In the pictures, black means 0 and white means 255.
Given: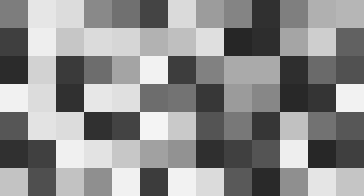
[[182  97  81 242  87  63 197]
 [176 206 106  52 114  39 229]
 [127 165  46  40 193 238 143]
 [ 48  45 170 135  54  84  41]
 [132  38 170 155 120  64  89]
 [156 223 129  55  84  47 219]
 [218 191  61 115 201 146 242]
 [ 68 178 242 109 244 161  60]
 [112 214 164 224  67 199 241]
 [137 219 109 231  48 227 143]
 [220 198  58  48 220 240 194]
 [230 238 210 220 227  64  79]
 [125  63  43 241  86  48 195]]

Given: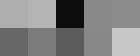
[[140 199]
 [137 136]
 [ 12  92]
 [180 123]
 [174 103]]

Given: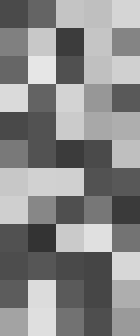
[[213 132 208  89 174 191  88  58 115 215 174 154]
 [191 197 192 151 168  74  82 119 224  69  70  78]
 [196  60  80 211 203  59 208  79 202  73  90 114]
 [100 200 230  99  82  82 209 135  51  86 220 223]
 [ 74 128 102 218  73 121 199 207  81  77  92 163]]

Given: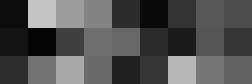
[[ 77  53  99]
 [ 88  85 119]
 [ 51  27 184]
 [  9  43  54]
 [ 44 103  32]
 [132 111 106]
 [156  63 168]
 [197   4 115]
 [ 12  19  45]]

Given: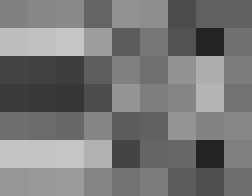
[[ 96 113 124 114 135 127 111]
 [ 96  36 174 180 131  36  79]
 [ 76  82 147 133 149 104  93]
 [142 118 112 126  97 101 124]
 [146  92 128 149  93  68 114]
 [101 157  94  77 133 177 132]
 [138 197  61  55 103 197 155]
 [134 193  65  57 107 195 153]
 [129 189  68  59 111 195 150]]

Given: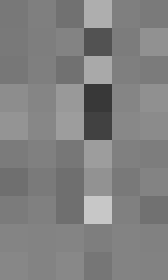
[[122 145 123 144 139 125 131 113 129 130]
 [127 124 127 133 136 128 121 128 131 131]
 [174  82 169  56  65 157 146 199 126 118]
 [113 131 113 153 157 119 111 111 132 136]
 [127 126 127 133 135 128 122 128 131 131]
 [120 121 119 141 148 123 111 123 132 135]]
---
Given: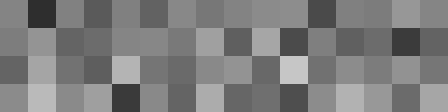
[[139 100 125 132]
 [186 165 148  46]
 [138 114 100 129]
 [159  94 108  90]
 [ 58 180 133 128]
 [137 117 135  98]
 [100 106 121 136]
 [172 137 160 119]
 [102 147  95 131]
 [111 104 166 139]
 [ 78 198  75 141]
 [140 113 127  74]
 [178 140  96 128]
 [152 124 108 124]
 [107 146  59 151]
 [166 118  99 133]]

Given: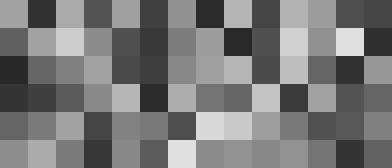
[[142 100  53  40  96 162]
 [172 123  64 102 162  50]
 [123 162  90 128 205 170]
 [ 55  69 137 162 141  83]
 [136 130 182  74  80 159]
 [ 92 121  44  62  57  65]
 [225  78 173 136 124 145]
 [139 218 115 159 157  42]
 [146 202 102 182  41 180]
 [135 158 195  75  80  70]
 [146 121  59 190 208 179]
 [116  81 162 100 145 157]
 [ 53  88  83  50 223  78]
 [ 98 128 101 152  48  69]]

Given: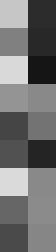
[[ 74 102 218  81  69 148 217 128 198]
 [134 139 137  36 115 137  21  40  44]]

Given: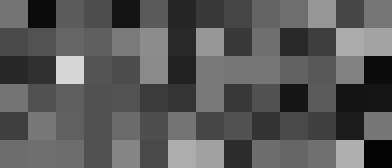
[[109  63 116  39  74 116]
 [111 120  81  48  82  11]
 [109  96  94 214 101  92]
 [ 81  81  81  85  95  78]
 [133 107  82  76 122  20]
 [ 73  78  60 138 140  90]
 [173 116  52  34  41  37]
 [161  70 121 121 150  57]
 [ 44  81  56 117  57  70]
 [109  51  81 118 111 100]
 [101  73  21  98  41 110]
 [112  64  91  87  62 150]
 [176  28  20 129 171  70]
 [  4 118  21  11 163 118]]

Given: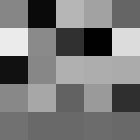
[[113 136  17 235 134]
 [105 167 135 138  10]
 [105  98 176  48 182]
 [108 154 173   1 162]
 [105  47 171 220 101]]

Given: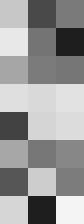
[[214  86 167  66 223 166 232 199]
 [ 30 205 119 213 217 123 116  73]
 [244 124 135 220 226 118  30 122]]
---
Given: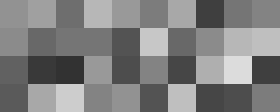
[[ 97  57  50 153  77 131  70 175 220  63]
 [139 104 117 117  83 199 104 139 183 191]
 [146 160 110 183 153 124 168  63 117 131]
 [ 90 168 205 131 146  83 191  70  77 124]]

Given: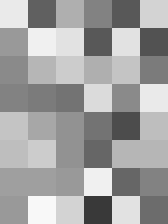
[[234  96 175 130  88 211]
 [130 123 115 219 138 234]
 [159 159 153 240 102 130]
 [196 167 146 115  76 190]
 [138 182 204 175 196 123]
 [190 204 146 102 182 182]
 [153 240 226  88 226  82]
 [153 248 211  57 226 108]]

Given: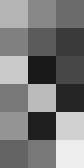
[[201  24  71]
 [148  30 209]
 [128  91  58]
 [ 99 120 237]
 [180 135 107]
 [120 186  37]]

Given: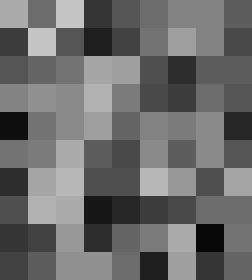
[[ 53  66 152  45 101 123 171   8 115]
 [ 66  93 145 145 108  30 159  53 101]
 [ 85 101 115 165 159  79  45  93  93]
 [171 108 197  53  85 108 131 131  93]
 [ 15 115 138 159 101 131 123 138  38]
 [115 123 171  93  73 138  93 138  85]
 [131 145 138 178 123  73  60 108  85]
 [ 45 165 184  79  79 184 152  79 165]
 [ 79 178 171  23  38  60  73 108 108]
 [ 60 197  85  30  66 115 159 131  73]]

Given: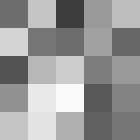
[[212 117 109 161 102]
 [ 83 183 204 125 153]
 [109 197  61 153 190]
 [197 227 176  96 117]
 [145 233 249  89 131]]

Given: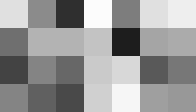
[[132  96  73 208 246 159 152]
 [ 67 132 103 202 216  89 119]
 [224 139  47 252 125 224 238]
 [111 179 179 195  29 165 171]]
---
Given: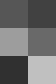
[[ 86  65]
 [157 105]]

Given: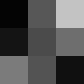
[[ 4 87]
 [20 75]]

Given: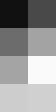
[[ 17  73]
 [108 163]]

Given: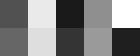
[[ 81 234]
 [102 222]]

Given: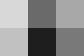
[[216 106]
 [193  30]]

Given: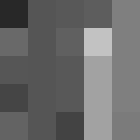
[[ 40  85]
 [105  85]]

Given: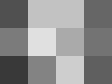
[[ 80 194]
 [123 224]]
